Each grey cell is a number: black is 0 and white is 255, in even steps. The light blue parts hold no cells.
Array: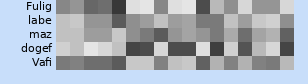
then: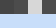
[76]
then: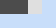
[63]
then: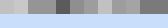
[193]
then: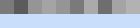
[97]
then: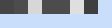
[208]
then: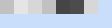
[76]

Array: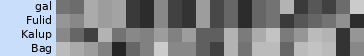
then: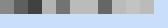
[51]
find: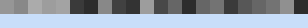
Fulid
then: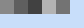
[187]
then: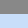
[95]
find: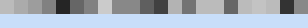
Bag

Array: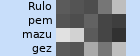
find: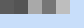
gez
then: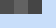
[62]
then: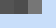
[190]
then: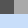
[118]

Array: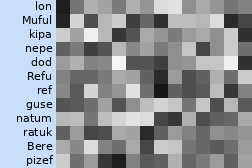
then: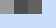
[176]
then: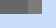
[169]
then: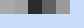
[130]
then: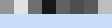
[55]

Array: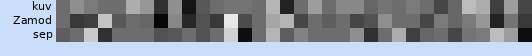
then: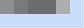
[151]
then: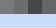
[188]
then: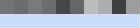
[70]
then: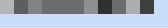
[102]
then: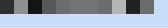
[157]
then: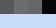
[136]

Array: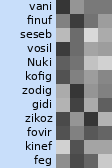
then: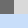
[171]
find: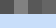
fovir
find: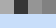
zodig
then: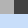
[171]

